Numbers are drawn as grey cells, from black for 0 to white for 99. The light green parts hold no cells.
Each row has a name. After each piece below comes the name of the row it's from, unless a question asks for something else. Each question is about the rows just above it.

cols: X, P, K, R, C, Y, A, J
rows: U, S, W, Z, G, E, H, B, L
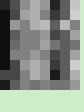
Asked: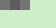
G
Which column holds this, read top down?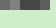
P
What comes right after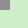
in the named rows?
[68]
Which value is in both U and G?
[36]

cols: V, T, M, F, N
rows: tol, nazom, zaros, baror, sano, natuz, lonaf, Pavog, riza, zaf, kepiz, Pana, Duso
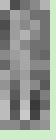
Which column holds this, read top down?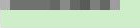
N
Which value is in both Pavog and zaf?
[65]
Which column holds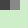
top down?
F
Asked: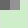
lonaf
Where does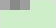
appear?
Pavog
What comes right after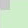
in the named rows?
[26]

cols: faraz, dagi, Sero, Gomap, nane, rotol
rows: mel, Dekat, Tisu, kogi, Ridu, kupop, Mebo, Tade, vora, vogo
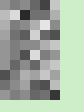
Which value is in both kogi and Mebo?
[40]
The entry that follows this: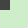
[77]
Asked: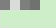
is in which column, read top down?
dagi

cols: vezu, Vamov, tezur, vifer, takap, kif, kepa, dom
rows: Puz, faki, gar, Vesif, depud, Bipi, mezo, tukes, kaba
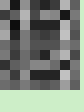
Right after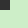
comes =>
[37]
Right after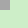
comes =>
[14]
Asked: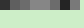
mezo
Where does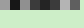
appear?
Puz
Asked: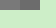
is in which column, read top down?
tezur
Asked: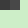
Vesif

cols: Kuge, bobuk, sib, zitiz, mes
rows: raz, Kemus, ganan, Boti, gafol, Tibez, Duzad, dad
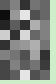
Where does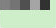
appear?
Tibez
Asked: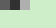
ganan
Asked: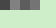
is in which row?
Duzad
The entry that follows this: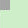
[19]

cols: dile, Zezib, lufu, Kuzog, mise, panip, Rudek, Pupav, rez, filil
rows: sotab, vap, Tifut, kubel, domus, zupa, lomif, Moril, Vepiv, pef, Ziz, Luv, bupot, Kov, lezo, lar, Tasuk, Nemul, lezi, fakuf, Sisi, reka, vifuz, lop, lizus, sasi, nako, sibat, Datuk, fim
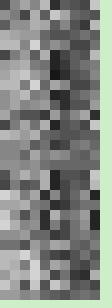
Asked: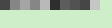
sotab
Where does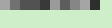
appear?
Luv
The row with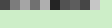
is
bupot
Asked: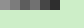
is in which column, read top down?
rez

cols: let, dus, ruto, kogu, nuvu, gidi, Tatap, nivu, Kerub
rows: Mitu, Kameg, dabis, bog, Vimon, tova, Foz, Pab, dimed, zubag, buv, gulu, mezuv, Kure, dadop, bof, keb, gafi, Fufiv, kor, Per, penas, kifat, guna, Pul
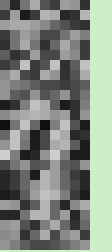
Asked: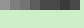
dimed
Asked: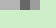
penas
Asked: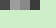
tova
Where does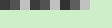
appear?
Foz
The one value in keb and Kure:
[28]
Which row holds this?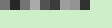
Mitu
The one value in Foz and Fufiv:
[23]

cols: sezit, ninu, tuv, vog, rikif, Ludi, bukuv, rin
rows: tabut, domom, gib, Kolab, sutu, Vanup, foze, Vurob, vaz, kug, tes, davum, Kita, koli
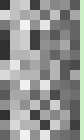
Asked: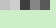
Kolab
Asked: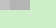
Vurob
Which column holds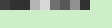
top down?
sezit
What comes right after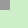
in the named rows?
[93]
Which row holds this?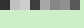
tabut

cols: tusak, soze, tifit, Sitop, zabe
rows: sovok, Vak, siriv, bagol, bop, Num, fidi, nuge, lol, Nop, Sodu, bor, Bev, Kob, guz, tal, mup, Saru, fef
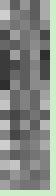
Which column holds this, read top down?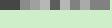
zabe
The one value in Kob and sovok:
[36]
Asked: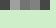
bagol
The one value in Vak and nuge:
[36]
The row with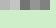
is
mup
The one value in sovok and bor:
[36]
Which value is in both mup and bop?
[45]

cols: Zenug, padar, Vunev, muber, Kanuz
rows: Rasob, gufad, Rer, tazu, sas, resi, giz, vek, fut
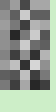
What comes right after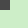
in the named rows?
[65]
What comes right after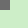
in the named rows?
[37]

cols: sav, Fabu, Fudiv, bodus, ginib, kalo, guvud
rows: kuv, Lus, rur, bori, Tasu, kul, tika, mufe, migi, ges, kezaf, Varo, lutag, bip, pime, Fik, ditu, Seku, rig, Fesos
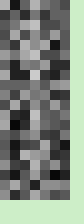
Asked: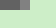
migi
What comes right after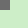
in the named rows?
[34]
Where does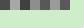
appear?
kezaf

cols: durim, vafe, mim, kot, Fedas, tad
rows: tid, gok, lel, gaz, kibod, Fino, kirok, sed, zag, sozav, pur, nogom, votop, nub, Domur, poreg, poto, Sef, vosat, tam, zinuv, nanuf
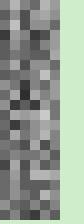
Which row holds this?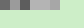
Sef
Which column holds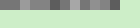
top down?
tad
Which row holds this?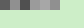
gok
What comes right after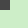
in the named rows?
[65]

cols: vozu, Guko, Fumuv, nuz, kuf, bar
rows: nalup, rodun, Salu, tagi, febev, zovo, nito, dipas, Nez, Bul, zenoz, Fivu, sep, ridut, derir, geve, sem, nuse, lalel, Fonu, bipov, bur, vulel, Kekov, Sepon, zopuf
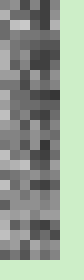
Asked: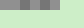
Fonu
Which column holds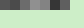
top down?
bar
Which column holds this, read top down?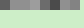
bar
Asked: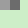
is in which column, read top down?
bar
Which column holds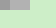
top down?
vozu

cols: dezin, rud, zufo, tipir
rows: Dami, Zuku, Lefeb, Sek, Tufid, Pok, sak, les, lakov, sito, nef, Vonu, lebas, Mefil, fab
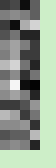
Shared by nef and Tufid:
[23]
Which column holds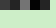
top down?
tipir
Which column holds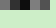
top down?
zufo
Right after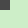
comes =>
[5]
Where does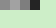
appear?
sito
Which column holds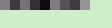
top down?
zufo
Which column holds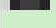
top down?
tipir

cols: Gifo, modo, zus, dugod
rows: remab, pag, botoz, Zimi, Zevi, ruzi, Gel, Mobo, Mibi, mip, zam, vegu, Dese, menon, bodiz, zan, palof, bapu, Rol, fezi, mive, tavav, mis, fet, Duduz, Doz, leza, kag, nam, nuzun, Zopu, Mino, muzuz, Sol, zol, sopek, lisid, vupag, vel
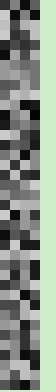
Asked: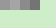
Mobo
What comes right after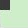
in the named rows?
[64]
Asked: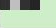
bapu
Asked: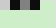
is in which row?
pag
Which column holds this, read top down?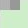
zus

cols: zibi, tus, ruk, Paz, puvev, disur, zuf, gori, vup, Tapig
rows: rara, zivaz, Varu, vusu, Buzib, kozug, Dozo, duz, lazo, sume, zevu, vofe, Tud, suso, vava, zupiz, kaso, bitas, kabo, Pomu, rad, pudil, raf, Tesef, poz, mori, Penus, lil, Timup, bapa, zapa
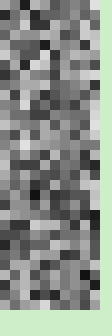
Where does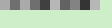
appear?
zupiz
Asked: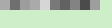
zapa
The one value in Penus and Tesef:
[56]

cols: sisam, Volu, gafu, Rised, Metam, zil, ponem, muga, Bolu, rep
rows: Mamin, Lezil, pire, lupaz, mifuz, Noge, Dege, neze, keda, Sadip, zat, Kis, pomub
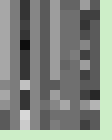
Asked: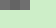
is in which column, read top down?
ponem
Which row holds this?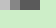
keda
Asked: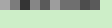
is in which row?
lupaz
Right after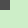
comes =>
[35]

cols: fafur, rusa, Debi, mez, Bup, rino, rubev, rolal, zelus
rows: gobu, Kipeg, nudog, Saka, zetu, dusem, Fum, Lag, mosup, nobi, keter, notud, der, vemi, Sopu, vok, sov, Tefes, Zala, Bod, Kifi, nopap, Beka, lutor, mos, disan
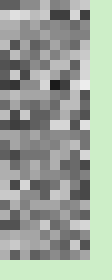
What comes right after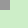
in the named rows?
[78]
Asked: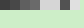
der
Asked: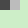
Lag

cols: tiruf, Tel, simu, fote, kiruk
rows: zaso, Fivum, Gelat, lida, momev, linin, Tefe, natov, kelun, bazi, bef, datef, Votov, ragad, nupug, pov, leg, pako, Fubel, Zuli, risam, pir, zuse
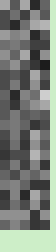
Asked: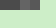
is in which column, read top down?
tiruf
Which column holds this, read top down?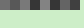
kiruk
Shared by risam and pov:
[29]
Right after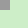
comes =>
[51]

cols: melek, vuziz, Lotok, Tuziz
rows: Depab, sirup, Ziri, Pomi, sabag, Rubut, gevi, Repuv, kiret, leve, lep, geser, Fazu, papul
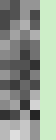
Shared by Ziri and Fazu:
[68]
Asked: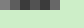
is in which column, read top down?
Lotok
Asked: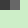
kiret
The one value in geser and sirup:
[28]
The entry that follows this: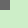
[28]

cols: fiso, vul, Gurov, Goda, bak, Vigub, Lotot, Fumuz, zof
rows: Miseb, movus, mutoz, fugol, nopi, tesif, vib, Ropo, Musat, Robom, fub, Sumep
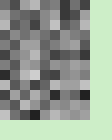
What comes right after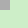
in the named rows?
[49]
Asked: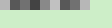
mutoz
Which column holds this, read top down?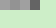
Fumuz

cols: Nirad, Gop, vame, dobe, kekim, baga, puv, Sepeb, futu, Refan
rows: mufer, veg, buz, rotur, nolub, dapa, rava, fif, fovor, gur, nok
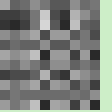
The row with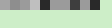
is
dapa
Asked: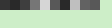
buz
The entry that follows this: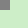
[42]

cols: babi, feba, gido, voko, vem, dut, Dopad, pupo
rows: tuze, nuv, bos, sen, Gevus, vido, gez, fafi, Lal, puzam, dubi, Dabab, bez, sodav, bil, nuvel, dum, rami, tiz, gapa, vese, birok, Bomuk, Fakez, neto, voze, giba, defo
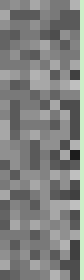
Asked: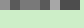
dubi
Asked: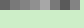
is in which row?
Gevus
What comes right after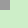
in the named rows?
[51]
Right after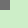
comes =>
[47]
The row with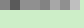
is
rami

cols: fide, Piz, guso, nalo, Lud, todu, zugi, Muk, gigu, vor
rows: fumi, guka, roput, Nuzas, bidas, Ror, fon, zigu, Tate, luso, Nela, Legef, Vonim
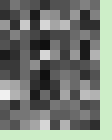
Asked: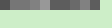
Legef
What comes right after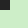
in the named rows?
[50]
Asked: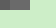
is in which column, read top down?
guso
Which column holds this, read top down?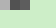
vor

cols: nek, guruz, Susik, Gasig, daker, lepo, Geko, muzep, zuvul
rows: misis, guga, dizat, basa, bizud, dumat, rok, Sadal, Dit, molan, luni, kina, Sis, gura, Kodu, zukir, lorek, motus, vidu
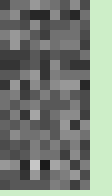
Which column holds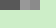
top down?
Gasig
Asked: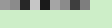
lorek
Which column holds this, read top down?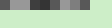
guruz
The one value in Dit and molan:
[34]
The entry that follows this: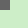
[34]

